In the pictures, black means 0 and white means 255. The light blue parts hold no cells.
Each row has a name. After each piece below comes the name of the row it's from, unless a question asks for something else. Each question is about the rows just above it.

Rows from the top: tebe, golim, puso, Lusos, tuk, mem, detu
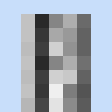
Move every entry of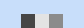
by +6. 76	233	145
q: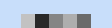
tebe
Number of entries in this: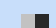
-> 2
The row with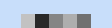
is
Lusos

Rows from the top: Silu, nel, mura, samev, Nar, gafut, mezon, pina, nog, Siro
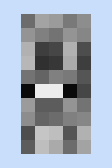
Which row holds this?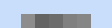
pina
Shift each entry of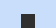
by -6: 42

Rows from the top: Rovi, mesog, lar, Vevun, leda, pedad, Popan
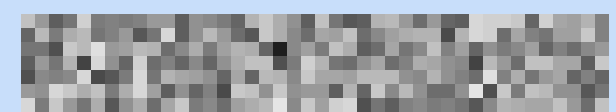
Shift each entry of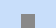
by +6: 143
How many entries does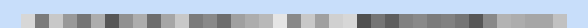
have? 39
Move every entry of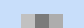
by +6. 199	129	179
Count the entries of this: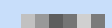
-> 6
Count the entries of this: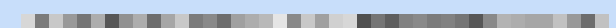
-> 42
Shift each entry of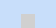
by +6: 214

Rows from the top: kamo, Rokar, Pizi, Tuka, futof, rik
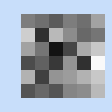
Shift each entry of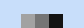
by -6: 156	111	13
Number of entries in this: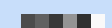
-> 6
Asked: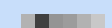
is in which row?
futof
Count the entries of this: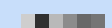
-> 6
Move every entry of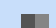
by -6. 78	127
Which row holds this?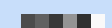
Tuka

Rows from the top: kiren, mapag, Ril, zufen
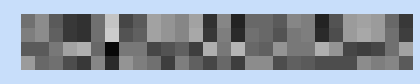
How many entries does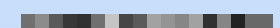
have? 18
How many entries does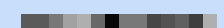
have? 14

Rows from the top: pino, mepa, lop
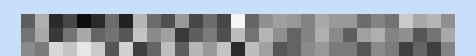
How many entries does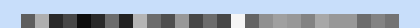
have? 27
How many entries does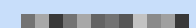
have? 12
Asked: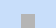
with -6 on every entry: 175
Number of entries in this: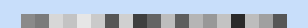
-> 19
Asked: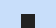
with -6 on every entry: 28

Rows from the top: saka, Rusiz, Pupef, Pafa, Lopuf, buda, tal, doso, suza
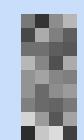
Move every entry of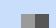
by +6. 161	93
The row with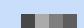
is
Rusiz
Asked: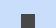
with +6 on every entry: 78

